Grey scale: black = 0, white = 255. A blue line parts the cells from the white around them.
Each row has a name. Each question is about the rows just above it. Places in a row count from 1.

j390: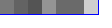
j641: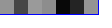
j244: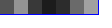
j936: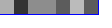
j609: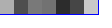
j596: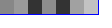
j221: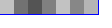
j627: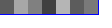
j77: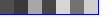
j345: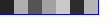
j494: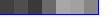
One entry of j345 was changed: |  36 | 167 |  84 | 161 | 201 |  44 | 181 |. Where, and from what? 2, | 175 |
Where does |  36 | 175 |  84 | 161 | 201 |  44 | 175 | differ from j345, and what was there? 7, | 181 |
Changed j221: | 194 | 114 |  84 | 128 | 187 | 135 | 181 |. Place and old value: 5, | 194 |
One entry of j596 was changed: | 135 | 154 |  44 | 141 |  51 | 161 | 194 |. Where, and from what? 3, | 51 |
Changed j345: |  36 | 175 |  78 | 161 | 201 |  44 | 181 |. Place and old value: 3, | 84 |
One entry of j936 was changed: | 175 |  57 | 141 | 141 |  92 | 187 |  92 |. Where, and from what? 2, | 51 |

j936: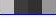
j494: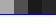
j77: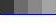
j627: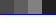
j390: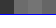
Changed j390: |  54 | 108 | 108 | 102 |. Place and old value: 3, | 116 |
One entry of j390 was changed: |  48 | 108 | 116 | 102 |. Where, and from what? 1, | 54 |
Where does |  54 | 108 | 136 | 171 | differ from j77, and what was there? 4, | 164 |
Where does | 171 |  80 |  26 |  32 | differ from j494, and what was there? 4, | 40 |
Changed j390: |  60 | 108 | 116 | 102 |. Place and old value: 1, | 54 |
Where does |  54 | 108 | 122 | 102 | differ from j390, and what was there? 3, | 116 |

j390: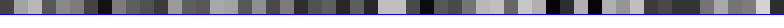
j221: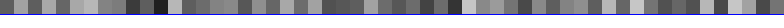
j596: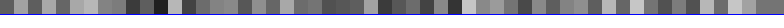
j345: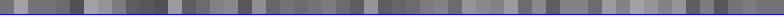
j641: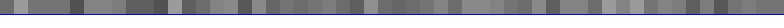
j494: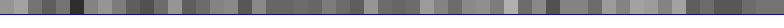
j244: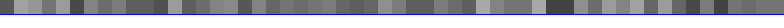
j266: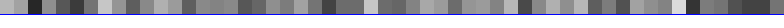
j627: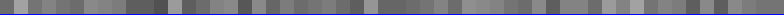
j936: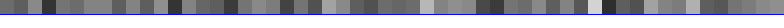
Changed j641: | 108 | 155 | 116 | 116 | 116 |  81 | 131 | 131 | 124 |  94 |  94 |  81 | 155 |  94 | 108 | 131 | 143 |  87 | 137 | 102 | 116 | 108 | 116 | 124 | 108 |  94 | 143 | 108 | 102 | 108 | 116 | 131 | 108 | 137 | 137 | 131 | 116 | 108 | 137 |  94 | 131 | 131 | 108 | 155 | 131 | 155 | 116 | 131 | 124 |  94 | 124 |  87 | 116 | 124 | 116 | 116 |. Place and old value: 17, | 137 |
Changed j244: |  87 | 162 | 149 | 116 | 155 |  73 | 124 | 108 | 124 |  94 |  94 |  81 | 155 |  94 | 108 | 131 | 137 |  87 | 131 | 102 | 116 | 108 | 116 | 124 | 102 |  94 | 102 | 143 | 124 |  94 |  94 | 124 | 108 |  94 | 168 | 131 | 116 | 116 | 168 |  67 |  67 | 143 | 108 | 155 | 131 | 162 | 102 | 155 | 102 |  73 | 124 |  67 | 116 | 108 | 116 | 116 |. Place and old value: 7, | 131 |
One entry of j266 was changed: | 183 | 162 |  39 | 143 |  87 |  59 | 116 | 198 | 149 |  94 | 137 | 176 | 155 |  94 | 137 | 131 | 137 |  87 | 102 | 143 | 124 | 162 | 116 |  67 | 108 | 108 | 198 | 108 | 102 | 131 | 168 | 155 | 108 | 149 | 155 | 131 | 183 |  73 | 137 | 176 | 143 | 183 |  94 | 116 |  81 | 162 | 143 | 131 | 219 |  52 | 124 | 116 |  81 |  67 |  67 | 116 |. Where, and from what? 44, | 124 |
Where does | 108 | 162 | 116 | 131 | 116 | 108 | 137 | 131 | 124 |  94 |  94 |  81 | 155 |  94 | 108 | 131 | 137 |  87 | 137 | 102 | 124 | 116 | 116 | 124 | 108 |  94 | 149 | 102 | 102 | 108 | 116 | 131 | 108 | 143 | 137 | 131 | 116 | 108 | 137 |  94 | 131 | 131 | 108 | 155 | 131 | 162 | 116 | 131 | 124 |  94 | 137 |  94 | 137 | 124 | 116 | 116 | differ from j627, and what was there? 22, | 108 |
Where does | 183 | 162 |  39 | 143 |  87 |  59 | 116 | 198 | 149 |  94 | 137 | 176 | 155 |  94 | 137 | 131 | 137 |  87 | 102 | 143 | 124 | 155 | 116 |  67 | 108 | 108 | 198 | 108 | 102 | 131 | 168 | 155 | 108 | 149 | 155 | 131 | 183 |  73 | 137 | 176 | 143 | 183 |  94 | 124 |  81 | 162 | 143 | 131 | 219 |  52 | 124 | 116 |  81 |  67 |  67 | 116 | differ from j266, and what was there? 22, | 162 |
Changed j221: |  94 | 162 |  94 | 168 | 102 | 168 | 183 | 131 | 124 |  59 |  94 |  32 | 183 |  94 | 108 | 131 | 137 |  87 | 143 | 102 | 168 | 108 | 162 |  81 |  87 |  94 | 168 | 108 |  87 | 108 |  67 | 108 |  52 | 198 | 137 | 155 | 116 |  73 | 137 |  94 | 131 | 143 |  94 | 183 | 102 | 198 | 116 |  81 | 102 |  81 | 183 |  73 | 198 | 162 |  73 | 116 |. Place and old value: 27, | 162 |
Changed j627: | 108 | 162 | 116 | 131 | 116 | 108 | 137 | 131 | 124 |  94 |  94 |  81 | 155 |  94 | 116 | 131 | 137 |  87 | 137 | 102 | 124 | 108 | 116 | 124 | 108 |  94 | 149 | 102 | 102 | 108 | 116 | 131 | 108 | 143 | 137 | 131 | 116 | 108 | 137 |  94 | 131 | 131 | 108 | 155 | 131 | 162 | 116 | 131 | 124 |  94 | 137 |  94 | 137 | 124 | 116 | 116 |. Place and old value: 15, | 108 |

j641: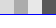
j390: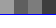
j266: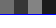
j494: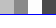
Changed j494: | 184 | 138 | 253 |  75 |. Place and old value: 1, | 192 |
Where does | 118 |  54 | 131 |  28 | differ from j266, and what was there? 1, | 110 |
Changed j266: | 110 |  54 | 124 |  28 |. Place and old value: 3, | 131 |
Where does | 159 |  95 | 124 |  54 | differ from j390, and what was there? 4, | 61 |

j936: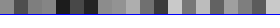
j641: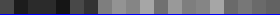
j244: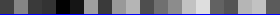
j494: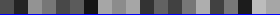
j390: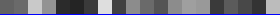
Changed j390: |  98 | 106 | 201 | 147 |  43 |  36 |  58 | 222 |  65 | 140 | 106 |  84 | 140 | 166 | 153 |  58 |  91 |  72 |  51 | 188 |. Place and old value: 14, | 159 |
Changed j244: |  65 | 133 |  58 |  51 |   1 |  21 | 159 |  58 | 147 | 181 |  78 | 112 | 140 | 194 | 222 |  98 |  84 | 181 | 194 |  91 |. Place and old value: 9, | 153 |

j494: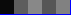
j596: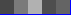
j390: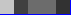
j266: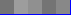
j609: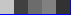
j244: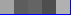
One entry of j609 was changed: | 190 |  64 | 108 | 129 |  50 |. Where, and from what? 1, | 198 |
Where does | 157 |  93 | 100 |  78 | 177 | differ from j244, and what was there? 1, | 164 |
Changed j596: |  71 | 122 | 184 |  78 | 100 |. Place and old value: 3, | 177 |
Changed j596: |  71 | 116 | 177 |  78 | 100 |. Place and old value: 2, | 122 |
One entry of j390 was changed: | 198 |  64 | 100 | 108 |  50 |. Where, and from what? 3, | 108 |
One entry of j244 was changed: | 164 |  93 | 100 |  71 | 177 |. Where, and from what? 4, | 78 |

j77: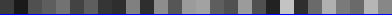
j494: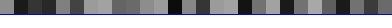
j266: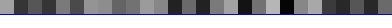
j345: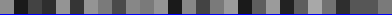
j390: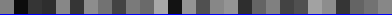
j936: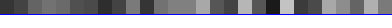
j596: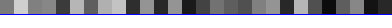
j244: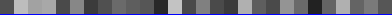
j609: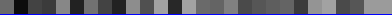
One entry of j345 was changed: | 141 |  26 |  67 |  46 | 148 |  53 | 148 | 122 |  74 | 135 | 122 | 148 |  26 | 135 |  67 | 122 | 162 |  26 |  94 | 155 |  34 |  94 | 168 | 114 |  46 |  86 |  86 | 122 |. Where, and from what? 17, | 155 |
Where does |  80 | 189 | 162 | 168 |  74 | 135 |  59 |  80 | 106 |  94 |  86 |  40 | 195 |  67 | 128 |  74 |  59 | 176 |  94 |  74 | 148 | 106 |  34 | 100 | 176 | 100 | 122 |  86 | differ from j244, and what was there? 14, | 74 |
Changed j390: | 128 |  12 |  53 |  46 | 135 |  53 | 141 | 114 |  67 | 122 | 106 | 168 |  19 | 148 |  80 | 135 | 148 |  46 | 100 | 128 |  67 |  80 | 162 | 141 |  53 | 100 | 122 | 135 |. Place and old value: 27, | 114 |
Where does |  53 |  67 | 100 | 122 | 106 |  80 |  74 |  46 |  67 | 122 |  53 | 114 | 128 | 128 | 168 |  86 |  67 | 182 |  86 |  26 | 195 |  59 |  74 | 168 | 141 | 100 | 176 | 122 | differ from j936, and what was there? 4, | 114 |

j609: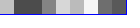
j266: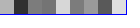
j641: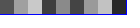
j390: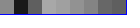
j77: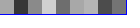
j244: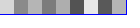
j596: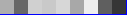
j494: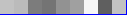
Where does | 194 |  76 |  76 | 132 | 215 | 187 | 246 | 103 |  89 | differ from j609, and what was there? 8, | 110 |
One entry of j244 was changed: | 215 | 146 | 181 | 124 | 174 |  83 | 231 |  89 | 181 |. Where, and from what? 2, | 138 |
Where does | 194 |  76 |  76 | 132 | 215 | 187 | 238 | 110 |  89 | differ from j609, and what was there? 7, | 246 |
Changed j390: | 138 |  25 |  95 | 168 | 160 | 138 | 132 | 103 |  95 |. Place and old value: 6, | 146 |
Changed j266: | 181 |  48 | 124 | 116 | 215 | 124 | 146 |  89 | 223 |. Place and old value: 7, | 154 |
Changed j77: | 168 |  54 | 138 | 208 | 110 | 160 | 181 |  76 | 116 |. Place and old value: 6, | 168 |
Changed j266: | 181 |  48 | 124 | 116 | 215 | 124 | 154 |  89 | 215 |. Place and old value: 9, | 223 |

